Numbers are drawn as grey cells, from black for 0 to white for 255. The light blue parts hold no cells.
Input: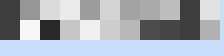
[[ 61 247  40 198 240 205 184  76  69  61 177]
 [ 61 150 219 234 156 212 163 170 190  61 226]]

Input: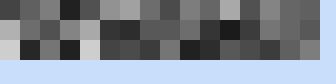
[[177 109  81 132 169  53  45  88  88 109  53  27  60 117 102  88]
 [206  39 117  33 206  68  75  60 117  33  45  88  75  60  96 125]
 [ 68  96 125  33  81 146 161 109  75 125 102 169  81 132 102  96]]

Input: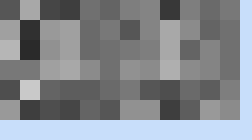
[[ 86 168  70  62 112 100 126 132  56 126 106 120]
 [153  62  78  70 100  86 145 145  62  93 153 139]
 [ 78 201 100  93  93 106 120  86  78 106  93 126]
 [182  42 145 160 106 112 120 126 168 100 132 112]
 [160  48 153 160 106 120  86 132 168 139 100 112]
 [120 120 160 168 139 112 145 139 175 139 132 112]]

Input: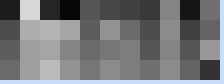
[[ 29 215  37   7  85  71  65  57 132  22 112]
 [ 93 158 165 132 106 118 125  85 132  85 152]
 [ 77 173 179 165  93 146 106  77 139  65  99]
 [106 158 187 146 118 139 125 112 139  99  50]]

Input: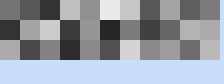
[[116  87  51 192 144 233 198  87 164  94 123]
 [171  73 130  44 138  80 212 138 157 109 186]
 [ 51 164 204  59 150  38 123  65 102 179 171]]

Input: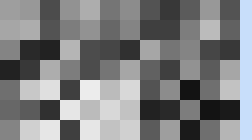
[[132  41  34 181  76  70  48 166 117 132  70  56]
 [103  91  48 230 187 216 194  34  41 125  19  26]
 [158 152  76 146 173 117 140  83  56  91 152  83]
 [166 173  83 125 146 103 132  63  63 125 187  97]
 [ 34  56 173 125  76 117 166  97  63 146  91 166]
 [111 200 223  63 236 187 216  83 140  19 111 194]
 [132 208 230  63 230 194 208  91 158  26 111 181]]
